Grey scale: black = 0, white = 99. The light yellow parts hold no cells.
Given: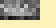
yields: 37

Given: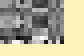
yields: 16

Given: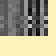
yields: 38

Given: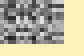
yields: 75

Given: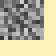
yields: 53

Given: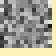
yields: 27
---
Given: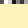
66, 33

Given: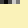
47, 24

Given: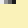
11, 92

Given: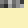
23, 33

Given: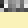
80, 75

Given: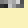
31, 20

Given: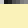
53, 80

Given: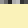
30, 57
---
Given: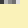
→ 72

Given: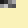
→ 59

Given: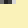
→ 45

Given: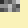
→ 40

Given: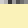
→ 60

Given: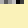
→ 58

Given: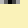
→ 39
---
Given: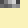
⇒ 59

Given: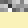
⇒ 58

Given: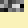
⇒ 86

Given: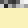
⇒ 78

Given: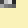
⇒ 43

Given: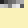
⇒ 90

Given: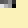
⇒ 60
